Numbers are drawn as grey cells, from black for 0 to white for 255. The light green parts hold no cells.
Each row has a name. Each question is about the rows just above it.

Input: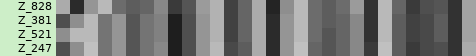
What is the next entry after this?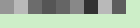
[65]
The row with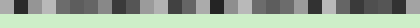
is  Z_828
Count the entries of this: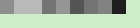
9
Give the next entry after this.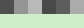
[43]
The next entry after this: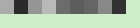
[185]
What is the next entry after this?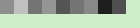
[149]

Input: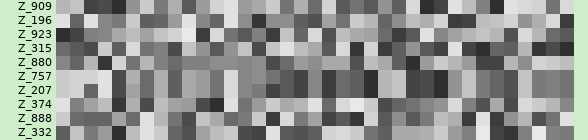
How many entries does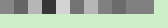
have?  11
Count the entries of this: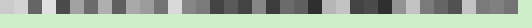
37
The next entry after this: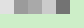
[175]
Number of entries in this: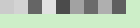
9
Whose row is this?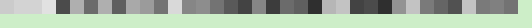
Z_757
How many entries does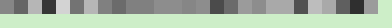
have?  27
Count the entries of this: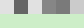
6

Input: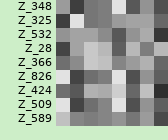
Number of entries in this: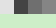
4
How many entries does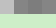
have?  4
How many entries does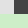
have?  2
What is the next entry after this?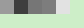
[88]
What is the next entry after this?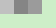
[177]
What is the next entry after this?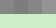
[118]

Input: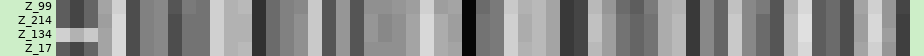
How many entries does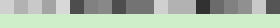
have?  20
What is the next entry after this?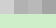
[57]

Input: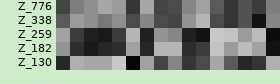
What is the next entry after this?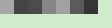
[82]
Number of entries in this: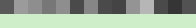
14
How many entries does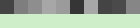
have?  10
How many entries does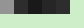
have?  5
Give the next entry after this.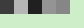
[32]
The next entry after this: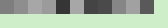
[53]

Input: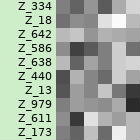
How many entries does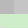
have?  2
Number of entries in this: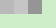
3

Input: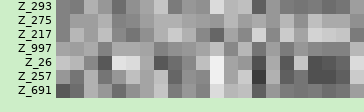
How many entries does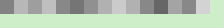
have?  15
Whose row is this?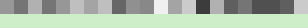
Z_257
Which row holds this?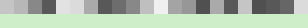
Z_26
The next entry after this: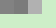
[151]
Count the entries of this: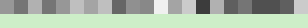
22

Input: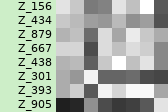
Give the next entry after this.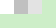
[136]
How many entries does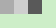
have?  3

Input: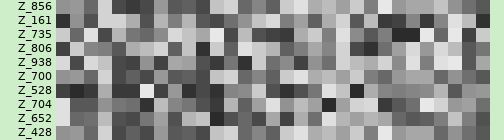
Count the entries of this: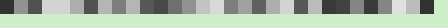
31
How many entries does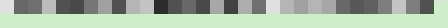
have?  31
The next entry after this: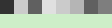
[167]

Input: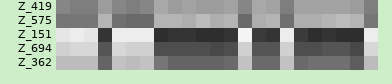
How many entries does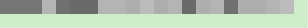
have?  21
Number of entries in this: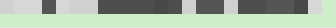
23
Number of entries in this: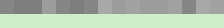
16

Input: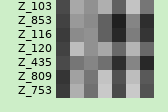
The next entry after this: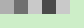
[82]
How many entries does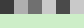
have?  6
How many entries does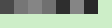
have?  7

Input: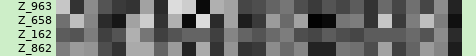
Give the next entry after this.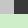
[125]
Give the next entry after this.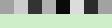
[29]

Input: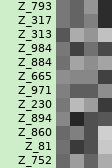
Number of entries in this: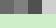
4
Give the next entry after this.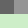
[44]
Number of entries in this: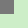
1
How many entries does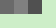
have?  3
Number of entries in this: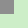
1
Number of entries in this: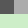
2

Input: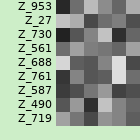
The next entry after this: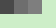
[79]
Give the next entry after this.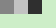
[102]
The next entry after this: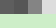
[73]

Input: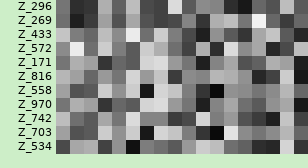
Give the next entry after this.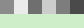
[31]
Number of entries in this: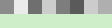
8
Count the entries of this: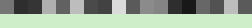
18

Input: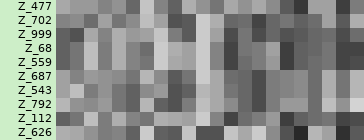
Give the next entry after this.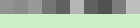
[168]
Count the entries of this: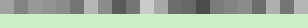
22
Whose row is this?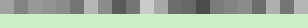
Z_687
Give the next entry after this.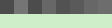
[76]
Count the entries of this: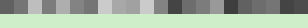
22
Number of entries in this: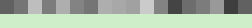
18
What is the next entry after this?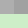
[203]

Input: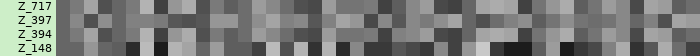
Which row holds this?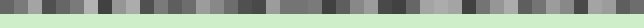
Z_717
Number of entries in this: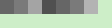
7

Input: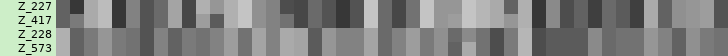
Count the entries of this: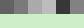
6
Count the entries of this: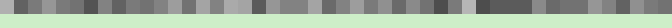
48
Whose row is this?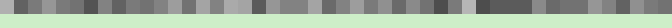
Z_228
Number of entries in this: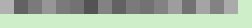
17

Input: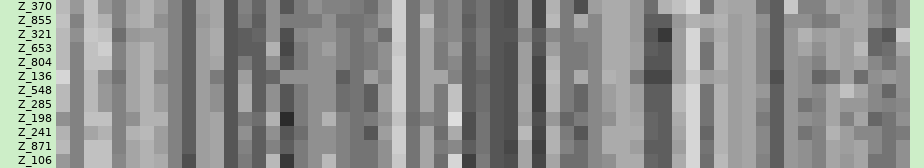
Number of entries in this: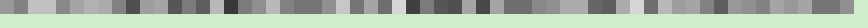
61
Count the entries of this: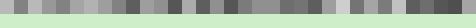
34

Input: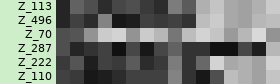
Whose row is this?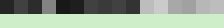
Z_496
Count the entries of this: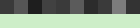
10
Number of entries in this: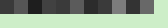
11
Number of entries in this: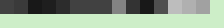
15
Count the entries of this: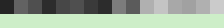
16
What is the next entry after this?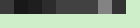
[24]

